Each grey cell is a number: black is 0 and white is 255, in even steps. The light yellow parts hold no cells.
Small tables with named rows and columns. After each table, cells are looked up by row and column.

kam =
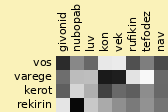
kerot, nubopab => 213
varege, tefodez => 248
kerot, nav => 104
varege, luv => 190
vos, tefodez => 126
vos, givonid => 43
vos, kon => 232
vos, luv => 103
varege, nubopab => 188
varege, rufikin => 227
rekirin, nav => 116
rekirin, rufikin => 122
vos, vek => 235
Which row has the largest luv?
rekirin

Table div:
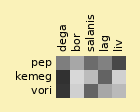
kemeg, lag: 99
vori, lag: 167
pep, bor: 167
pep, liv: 72
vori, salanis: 100
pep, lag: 129
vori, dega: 53
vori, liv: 186
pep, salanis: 108
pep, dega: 126
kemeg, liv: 208
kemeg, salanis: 188
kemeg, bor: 216
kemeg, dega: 49
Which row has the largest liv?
kemeg

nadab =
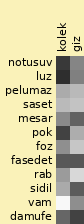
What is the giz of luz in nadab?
128
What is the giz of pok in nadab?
173
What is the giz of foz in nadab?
198
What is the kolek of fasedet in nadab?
88
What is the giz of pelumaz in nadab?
185
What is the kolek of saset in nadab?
186
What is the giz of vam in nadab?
142
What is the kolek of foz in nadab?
143
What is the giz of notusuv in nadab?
133
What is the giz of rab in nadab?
216
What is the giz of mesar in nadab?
98
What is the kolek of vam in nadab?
248
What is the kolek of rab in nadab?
155
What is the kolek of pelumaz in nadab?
171
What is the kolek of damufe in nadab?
102
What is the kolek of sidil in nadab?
170
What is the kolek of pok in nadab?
66
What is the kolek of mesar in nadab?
138
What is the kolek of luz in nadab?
46

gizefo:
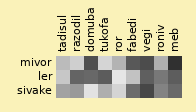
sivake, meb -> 105
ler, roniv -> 120
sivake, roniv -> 131
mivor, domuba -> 79
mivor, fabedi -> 88
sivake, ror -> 212
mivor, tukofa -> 213
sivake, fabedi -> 108
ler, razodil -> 100
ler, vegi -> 95
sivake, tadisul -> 162
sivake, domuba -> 226
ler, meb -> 93
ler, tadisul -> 199
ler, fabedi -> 194
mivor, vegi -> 76
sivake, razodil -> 153
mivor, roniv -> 175
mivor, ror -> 179

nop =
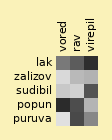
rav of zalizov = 185
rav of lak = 92
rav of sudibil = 209
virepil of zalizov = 178
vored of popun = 43
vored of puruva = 224
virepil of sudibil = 83
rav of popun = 77
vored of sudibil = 200
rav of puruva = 73
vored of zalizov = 217
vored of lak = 121
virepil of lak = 46
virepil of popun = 180
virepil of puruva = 135

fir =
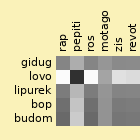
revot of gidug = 139
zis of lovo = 224
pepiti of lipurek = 183
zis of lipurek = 132
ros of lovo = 250
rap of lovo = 251
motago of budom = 147
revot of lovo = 219
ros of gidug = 133
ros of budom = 105
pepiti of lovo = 48
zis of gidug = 138
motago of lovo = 164
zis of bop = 122

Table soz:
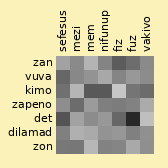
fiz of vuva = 133
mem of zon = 183
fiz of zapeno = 124
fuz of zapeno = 130
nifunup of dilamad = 147
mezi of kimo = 181
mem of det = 140
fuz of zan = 109
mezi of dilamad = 176
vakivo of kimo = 108
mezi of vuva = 136
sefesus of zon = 120
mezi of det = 162
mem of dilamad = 170
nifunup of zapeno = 127
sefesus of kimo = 112
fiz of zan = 92
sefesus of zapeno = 142
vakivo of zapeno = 171
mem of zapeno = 155

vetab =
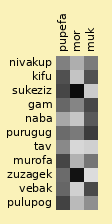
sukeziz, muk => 203
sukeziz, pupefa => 70
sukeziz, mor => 12
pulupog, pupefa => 66
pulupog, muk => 143
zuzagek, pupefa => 107
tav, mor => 215
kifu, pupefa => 80
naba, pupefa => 167
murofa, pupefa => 69
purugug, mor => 122
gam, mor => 133
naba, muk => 89
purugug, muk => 60
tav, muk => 208
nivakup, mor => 174
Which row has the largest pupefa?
naba

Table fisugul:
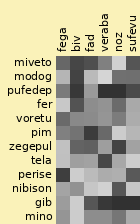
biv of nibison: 146
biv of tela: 159
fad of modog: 186
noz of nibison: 86
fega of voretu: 106
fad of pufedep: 154
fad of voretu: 139
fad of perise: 187
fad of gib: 86
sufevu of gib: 49
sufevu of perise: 89
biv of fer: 83
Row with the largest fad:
nibison

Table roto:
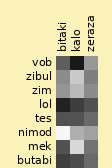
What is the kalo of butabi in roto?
76
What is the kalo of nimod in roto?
174
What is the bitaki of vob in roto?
94
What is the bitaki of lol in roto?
34
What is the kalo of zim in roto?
186
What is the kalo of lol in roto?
61
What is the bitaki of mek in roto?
82
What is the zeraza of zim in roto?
140
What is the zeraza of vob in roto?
152
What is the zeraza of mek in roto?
114
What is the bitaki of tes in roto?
82
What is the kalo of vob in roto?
25
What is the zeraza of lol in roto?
81
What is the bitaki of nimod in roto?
247
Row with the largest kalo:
mek

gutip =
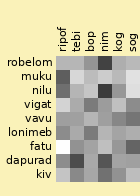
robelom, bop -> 149
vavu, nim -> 159
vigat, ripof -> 211
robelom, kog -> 174
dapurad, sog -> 160
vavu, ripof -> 159
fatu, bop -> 163
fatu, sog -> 100
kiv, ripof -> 196
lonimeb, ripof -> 140
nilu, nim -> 59

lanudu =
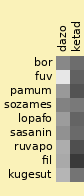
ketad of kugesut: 116
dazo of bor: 136
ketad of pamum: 83
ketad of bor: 109
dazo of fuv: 231
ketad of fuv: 97
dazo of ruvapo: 173
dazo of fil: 169

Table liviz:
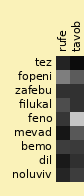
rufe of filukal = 77
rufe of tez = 35
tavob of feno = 198
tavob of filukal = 49
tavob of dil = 48
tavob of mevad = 88
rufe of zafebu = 49
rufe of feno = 54
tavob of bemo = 58
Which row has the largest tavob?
feno

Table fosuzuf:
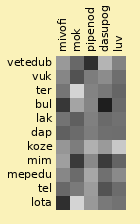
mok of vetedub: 104
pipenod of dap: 125
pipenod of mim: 137
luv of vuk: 110
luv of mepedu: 138
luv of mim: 100
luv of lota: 114
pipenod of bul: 133
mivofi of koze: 150
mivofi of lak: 115
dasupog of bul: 30
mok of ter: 212
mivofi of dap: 96
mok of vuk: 82
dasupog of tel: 83
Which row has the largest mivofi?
mim

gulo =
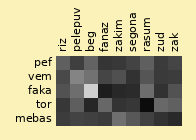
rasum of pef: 95
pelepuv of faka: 110
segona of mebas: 88
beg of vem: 114
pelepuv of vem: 132
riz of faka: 82
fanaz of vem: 69
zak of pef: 69
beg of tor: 38
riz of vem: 73
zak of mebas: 41
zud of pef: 59
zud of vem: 58
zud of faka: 50
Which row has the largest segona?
mebas

